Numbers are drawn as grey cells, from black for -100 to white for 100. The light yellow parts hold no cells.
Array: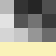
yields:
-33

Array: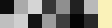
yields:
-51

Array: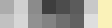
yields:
-13

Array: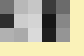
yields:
66

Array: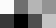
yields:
-99

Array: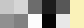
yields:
98

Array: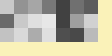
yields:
-49
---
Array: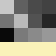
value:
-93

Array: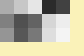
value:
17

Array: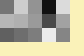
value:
-25

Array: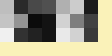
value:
88

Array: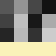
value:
-71

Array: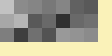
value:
-1

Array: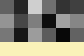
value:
-7
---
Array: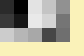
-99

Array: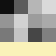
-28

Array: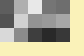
37

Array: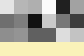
43

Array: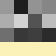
-77

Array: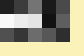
-53

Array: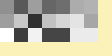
-30
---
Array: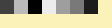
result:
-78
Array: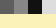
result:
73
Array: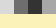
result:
31
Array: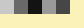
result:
-45
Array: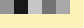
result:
32
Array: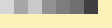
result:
-50
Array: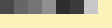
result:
56
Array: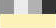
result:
-59
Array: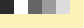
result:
73
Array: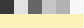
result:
94
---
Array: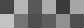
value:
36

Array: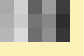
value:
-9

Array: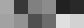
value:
10

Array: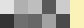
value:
49

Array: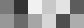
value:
57

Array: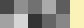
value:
-11
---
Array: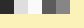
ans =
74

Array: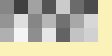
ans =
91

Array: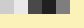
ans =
83

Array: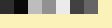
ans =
-93

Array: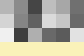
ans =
-51

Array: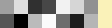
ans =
-99
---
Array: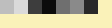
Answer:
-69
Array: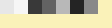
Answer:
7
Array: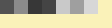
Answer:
69
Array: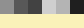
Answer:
-76
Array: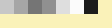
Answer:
-78
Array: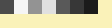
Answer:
-79
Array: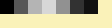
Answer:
-87
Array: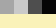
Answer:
-96
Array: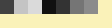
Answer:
9
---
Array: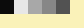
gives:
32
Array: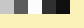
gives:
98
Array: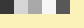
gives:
32
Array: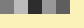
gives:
-65
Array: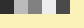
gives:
1
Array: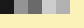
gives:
-17
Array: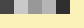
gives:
19
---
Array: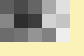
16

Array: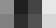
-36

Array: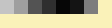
-35

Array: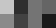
-9

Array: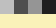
17

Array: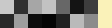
-90
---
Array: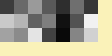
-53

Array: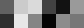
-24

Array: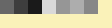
-19

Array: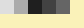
74

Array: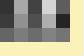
-60

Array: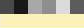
-43

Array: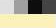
76

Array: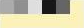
34

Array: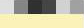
75

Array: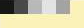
-83
